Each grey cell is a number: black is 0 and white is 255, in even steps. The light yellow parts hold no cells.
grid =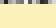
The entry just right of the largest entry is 90
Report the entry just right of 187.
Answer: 133

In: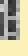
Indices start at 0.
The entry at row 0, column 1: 194
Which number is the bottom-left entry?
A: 168
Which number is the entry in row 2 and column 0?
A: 206
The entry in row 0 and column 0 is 84
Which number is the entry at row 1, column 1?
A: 180
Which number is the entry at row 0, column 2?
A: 45
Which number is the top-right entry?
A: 168
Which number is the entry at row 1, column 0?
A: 194

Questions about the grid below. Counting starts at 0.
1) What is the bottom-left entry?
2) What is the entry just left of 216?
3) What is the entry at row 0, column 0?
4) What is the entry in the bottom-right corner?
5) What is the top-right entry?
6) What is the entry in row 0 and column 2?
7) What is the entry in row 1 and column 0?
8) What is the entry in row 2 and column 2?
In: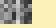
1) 177
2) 135
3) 177
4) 93
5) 51
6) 135
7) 120
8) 149

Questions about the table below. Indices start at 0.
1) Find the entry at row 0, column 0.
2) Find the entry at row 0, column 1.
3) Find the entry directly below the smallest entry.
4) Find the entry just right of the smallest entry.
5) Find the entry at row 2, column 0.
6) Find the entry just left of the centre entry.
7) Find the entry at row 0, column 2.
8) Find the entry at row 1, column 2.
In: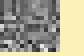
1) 84
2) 127
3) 171
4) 142
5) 84
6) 97
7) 127
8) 127

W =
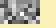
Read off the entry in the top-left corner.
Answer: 150
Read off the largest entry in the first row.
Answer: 196
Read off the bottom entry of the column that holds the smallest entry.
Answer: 109
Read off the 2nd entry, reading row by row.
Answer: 94
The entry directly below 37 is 221
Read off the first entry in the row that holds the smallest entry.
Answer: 196
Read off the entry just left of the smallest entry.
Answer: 125
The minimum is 37
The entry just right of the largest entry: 109
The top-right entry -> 125
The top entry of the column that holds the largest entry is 137
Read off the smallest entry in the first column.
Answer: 78
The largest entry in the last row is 234
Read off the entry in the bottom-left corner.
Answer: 150
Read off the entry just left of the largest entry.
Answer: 125
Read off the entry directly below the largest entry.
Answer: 137

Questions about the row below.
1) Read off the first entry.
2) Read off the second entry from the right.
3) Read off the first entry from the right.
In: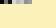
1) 6
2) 145
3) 157

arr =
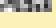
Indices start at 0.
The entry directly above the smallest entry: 82
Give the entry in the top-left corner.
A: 223
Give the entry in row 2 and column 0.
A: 137
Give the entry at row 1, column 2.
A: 166
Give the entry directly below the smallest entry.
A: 109
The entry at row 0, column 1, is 153
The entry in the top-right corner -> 153
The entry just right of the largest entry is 166
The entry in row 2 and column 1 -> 223
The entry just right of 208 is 194
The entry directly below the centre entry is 123
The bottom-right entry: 109
